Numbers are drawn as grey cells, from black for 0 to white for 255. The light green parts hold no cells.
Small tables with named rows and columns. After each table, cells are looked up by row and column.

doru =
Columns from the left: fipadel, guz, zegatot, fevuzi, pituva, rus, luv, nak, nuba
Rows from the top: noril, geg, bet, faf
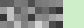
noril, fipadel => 93
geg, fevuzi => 130
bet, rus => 139
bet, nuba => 176
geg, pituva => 156
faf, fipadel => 138
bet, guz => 193
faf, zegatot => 187
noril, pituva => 78
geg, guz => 193
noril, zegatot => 122
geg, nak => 75
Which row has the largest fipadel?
geg

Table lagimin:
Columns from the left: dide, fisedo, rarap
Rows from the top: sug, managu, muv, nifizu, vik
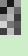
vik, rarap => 76
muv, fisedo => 183
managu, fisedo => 167
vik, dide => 63
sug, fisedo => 25
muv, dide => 149
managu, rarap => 103
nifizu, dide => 210
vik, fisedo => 188
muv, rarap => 60
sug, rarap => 159
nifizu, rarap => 88
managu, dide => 26
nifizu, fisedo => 118
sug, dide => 134

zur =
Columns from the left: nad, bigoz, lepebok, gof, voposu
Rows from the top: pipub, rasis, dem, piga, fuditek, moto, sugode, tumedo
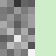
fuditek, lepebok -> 120
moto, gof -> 148
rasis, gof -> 123
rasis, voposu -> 145
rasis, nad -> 121
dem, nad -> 125
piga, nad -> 170
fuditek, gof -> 172
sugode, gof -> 182

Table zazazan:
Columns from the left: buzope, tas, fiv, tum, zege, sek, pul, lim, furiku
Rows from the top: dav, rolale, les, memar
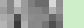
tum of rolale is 155
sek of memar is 138
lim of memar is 81
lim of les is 103
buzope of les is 171
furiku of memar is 112
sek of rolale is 132
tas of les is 163
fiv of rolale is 171
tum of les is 161
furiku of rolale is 148
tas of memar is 158
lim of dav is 215

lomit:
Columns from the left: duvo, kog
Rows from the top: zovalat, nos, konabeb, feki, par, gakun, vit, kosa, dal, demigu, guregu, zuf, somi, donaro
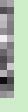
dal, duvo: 76
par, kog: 124
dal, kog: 119
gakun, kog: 182
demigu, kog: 202
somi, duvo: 105
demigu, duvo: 90
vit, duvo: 158
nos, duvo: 78
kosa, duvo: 104
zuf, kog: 69
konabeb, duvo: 192
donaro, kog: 159
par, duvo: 143

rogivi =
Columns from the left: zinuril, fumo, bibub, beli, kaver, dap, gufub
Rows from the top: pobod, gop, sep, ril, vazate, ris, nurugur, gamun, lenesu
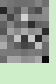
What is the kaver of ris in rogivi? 199
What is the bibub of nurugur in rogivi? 94
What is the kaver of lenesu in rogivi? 148
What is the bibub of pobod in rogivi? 110
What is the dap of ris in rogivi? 38
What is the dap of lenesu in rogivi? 168
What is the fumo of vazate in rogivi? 159
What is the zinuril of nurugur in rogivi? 171
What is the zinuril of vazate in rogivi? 86
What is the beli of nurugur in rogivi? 69
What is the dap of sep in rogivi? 134
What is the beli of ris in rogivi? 56
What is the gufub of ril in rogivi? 104
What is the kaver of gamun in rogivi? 123
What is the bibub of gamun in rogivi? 122
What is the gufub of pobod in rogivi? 111
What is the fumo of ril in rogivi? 132
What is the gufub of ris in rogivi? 141
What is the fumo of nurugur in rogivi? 117
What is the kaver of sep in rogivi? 131

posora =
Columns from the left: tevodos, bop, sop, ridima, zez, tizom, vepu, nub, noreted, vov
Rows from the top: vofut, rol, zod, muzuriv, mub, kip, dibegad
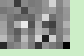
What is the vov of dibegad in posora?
2
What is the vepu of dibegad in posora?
145
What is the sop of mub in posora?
91
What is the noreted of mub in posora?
126
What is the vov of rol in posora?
150
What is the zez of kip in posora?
129

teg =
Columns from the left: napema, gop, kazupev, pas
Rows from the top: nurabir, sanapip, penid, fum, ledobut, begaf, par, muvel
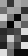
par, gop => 132
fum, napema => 130
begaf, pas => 40
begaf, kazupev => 94
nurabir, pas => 155
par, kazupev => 57
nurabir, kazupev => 172
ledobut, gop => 59
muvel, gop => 107
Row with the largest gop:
begaf

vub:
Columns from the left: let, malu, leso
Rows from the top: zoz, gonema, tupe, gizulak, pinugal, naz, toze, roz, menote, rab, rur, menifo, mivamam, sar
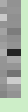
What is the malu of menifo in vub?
204
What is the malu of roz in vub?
35
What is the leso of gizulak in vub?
145
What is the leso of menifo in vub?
204
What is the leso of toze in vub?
147
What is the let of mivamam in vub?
141
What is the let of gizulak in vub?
147
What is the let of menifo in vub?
154
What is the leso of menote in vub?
168
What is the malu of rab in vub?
149
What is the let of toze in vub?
159
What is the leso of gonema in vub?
149
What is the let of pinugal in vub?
163
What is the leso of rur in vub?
115
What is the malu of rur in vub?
115
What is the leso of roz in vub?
35
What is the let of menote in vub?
149
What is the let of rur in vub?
144
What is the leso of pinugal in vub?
124

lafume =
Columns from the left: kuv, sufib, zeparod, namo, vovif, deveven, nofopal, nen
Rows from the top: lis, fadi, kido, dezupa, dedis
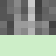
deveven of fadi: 67
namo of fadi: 88
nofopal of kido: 101
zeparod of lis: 137
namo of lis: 95
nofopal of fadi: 97
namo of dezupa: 155
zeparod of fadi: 126
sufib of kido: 87
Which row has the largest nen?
fadi

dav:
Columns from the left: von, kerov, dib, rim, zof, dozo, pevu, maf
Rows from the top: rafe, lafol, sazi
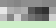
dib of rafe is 133
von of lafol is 230
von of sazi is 191
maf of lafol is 160
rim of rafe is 142
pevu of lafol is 48
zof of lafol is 87
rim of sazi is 143
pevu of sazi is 84
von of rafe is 144
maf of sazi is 207
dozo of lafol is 61
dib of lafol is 166
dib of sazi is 208
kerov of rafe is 139
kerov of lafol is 176
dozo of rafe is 143
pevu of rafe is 135
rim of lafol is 174
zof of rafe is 143
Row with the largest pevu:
rafe

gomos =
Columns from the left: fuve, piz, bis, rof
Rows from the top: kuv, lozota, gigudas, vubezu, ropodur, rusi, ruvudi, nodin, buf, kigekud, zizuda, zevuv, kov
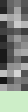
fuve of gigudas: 186
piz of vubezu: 130
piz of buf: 78
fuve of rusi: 32
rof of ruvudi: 142
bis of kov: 142
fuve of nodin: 25
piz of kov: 137
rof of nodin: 169
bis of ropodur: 92
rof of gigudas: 107
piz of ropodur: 77
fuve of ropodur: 66
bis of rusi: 155
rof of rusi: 122
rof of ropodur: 61
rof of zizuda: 84

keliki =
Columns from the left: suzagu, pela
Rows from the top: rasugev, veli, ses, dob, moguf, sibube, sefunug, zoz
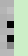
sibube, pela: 9
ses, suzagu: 175
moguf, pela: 180
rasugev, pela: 178
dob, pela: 4
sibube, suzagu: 185
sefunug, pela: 135
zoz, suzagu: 184

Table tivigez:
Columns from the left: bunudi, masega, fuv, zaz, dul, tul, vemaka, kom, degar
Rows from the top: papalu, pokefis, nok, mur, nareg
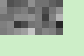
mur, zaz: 75
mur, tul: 121
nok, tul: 124
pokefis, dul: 100
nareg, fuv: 147
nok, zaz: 137
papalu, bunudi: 143
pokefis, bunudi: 135

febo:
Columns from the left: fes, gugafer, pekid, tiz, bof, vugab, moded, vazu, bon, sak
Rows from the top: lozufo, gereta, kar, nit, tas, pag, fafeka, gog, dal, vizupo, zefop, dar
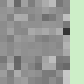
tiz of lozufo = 160
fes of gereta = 147
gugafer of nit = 150
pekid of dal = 101
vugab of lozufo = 153
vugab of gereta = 146
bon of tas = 174
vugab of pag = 134
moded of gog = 139
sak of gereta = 134
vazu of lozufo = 188
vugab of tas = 161
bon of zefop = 145
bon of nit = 146
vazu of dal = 189
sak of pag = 167

